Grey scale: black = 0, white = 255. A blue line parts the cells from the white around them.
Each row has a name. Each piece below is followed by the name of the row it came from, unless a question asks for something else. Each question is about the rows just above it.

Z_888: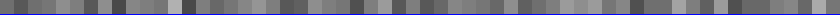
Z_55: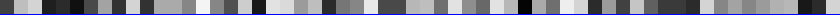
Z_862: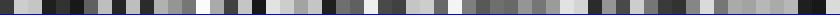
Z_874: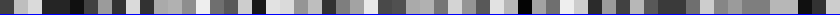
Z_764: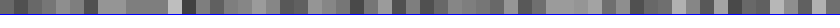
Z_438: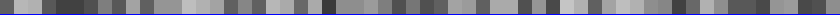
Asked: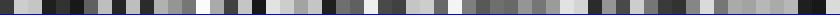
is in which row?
Z_862
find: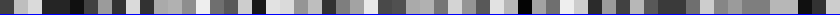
Z_874
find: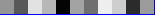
Z_874
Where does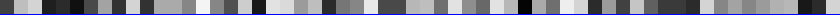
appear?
Z_55
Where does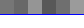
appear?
Z_764
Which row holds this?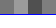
Z_764
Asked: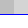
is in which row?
Z_55

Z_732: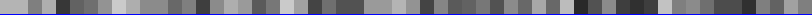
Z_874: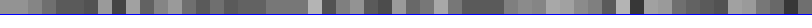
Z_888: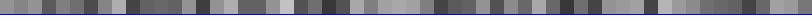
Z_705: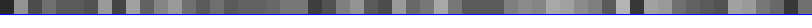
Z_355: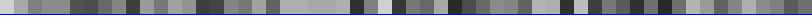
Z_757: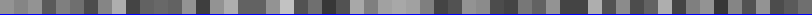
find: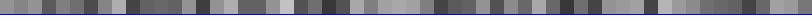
Z_888
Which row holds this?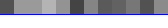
Z_732
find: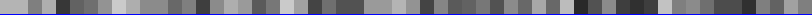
Z_732
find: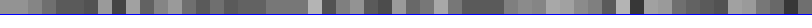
Z_874

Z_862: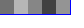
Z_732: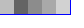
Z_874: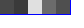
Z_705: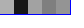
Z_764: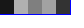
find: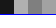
Z_764
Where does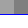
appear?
Z_705

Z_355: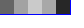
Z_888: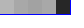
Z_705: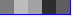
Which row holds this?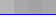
Z_888
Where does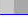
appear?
Z_355
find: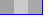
Z_355

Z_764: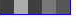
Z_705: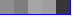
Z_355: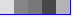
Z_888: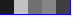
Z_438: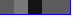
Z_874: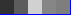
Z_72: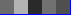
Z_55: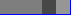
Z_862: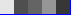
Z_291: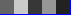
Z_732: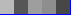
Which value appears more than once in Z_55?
[126]
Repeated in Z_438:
[92]
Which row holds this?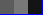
Z_438
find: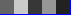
Z_291
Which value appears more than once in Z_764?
[63]
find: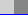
Z_874
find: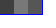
Z_764

